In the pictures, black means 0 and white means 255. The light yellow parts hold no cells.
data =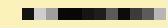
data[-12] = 20
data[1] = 205
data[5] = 21
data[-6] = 30

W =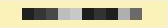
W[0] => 33
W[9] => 106
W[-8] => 72
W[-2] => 175

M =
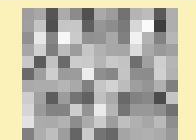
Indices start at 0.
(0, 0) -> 158
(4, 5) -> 202
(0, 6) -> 169
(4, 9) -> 110
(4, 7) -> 201
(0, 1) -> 167
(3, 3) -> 187
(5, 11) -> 208
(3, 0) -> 166
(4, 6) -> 181
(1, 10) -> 250
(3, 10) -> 169
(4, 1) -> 91
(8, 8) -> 117
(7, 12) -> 196
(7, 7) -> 170
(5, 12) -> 178
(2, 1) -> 231
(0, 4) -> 139
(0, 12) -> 174
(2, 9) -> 241
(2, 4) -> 202
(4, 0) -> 200
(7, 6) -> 192
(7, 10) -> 136
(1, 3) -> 198
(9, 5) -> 171
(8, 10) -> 152
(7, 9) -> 130
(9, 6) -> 202
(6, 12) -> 127
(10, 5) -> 203
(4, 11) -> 206
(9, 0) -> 226
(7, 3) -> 156
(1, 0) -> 159

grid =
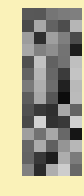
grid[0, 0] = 88
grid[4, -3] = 97
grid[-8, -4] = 174
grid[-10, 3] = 114
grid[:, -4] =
[87, 168, 47, 129, 193, 181, 174, 167, 57, 210, 114, 171, 56, 43]
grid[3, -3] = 142
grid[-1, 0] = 128
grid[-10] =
[79, 193, 97, 114, 191]
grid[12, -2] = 173
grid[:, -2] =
[123, 77, 127, 115, 114, 59, 33, 12, 168, 57, 104, 149, 173, 205]
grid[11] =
[102, 171, 96, 149, 183]
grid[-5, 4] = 207
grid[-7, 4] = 187
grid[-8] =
[122, 174, 109, 33, 185]
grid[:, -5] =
[88, 74, 157, 167, 79, 99, 122, 93, 81, 73, 158, 102, 99, 128]

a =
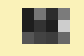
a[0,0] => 31
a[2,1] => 67
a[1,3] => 205

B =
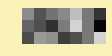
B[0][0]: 140
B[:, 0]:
[140, 101, 76]
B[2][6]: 211
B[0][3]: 137

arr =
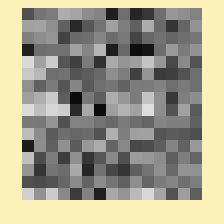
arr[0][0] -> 81
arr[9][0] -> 121
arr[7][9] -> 123
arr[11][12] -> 132
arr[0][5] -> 140
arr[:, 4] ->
[164, 41, 106, 161, 63, 84, 134, 11, 42, 130, 103, 92, 143, 169, 139, 59]
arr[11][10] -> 77
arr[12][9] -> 155
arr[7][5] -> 120
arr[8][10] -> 220
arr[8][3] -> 204
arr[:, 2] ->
[124, 143, 148, 114, 204, 110, 123, 202, 213, 148, 92, 95, 124, 116, 83, 204]
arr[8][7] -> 158
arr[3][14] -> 146
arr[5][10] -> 149
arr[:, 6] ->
[132, 115, 133, 181, 49, 104, 111, 94, 11, 115, 83, 171, 87, 114, 139, 31]
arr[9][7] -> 105
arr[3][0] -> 32
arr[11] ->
[29, 141, 95, 144, 92, 152, 171, 101, 136, 72, 77, 94, 132, 98, 153]
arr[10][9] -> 160
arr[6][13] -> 122
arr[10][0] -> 188
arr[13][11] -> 143
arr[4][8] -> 149
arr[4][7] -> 170
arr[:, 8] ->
[111, 125, 121, 105, 149, 126, 99, 152, 178, 123, 127, 136, 79, 52, 96, 148]
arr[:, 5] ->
[140, 88, 111, 134, 123, 93, 90, 120, 168, 129, 107, 152, 54, 38, 100, 130]
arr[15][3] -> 137
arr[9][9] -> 109
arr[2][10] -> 103
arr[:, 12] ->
[150, 53, 101, 154, 73, 63, 110, 56, 82, 127, 92, 132, 93, 105, 133, 82]
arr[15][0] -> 209
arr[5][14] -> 110
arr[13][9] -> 96
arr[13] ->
[149, 53, 116, 108, 169, 38, 114, 71, 52, 96, 116, 143, 105, 147, 145]
